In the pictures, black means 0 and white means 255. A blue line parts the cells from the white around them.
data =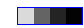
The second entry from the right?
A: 36
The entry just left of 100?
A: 218
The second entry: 100

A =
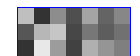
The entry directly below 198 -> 156
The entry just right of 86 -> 183
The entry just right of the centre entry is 119
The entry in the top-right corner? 135
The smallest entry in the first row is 51
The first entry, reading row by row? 191

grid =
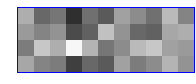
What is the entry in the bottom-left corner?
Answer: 167
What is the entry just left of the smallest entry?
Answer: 118
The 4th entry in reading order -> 47
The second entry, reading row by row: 104
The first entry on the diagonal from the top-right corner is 132
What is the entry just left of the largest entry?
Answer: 174
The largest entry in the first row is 186
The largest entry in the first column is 174
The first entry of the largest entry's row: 124
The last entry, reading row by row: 147
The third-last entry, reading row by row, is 140
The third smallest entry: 75
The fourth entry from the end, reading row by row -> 124

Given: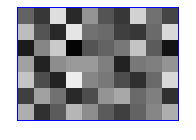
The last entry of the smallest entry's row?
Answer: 19
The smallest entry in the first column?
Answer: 27
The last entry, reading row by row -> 174
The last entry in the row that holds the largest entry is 216
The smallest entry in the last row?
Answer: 48
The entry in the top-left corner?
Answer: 99
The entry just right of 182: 141
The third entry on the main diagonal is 202
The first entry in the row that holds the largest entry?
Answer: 196
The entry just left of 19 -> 91
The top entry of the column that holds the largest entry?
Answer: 41
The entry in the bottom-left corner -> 174
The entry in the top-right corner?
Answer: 69
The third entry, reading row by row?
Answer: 222
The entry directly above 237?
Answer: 154
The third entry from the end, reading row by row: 99
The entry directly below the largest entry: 41
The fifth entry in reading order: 148
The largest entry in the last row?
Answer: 182
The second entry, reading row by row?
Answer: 55

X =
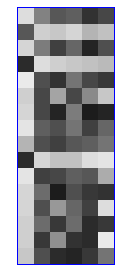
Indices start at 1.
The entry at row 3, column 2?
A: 124
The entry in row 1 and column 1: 221
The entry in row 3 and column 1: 213
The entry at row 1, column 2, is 130
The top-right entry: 71
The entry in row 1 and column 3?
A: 87
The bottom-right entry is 116
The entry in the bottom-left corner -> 199
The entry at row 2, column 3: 199
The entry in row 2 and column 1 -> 87

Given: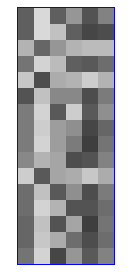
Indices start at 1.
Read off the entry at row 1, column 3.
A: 95
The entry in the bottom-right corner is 130
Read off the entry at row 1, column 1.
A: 95
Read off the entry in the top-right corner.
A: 130
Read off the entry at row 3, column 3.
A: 150
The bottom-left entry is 116
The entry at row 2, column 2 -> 217
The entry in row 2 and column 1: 95
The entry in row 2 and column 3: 193
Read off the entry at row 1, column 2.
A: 217
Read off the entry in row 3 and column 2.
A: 102
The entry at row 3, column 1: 179

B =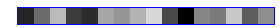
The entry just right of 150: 180
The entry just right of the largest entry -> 73
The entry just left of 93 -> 201
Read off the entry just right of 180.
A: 216

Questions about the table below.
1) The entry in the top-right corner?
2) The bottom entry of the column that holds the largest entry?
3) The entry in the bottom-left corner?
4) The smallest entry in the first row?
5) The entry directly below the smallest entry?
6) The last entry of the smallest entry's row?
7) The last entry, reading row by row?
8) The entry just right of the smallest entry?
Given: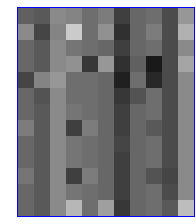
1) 151
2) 183
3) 103
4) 63
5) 40
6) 165
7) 189
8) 75

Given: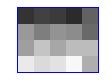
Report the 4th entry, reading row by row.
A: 43
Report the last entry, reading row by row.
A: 174
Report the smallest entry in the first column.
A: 51
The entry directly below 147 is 167
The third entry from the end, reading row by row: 226
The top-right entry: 98
